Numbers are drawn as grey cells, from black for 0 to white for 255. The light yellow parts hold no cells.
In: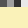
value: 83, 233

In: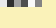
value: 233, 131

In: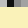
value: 190, 162

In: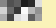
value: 134, 159

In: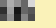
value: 118, 75

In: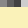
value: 136, 205

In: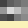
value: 66, 138

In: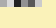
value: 172, 203
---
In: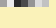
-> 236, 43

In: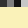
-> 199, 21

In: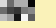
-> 246, 7

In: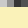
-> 202, 54

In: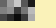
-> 199, 11

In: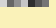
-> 212, 46

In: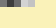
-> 211, 61
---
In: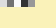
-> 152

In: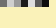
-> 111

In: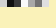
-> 168

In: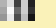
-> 165

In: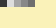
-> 136

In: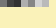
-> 133

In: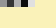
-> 149
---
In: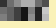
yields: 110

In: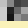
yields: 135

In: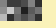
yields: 60

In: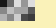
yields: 106

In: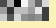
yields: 173

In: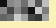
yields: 136

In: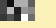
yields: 17

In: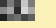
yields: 123
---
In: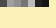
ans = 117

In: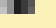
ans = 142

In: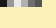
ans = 234

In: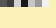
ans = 24

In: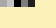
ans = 197

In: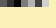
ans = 123

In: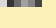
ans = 106

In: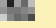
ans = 133

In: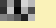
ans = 116
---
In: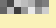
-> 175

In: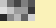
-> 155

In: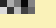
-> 119

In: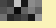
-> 98

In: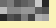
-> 151

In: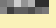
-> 178
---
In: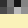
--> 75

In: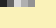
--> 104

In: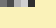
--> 75

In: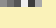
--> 86

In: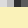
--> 220

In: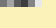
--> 90

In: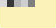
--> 55
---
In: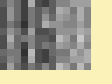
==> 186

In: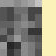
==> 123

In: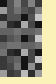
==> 45

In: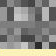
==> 168

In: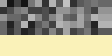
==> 90

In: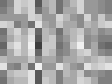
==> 127

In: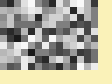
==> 183
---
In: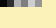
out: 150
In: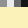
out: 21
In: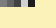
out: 28
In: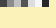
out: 39
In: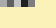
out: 126
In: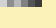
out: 59
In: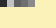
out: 138
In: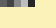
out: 37
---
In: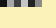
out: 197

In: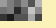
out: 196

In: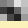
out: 225

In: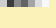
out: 248

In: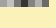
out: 193

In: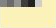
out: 206

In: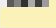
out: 239

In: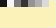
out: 246
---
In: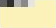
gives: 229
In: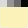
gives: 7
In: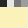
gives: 157
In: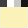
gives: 22
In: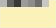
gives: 199
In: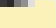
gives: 224
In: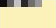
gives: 152
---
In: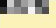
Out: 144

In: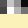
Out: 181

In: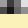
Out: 102

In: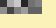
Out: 128

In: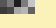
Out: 167

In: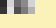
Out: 80
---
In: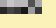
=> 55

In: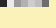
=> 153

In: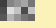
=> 149

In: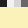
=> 213

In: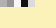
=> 247

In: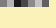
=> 28

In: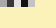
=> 226
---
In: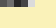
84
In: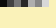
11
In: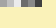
164
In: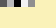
88
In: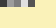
58
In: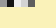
153
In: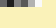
104
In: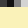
61
